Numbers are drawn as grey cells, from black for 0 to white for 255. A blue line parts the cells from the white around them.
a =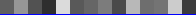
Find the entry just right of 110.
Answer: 116
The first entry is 95
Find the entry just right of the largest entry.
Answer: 89
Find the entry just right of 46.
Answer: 219

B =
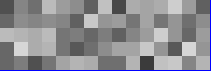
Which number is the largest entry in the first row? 206
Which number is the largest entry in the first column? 187
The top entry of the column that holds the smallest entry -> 164
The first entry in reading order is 80
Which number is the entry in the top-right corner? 96
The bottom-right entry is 180
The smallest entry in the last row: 59
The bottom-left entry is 103
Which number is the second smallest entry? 72
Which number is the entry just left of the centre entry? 103
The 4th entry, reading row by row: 187
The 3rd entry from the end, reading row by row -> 200
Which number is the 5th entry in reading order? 156
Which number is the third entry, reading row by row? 111
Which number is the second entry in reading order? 133
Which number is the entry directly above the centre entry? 149
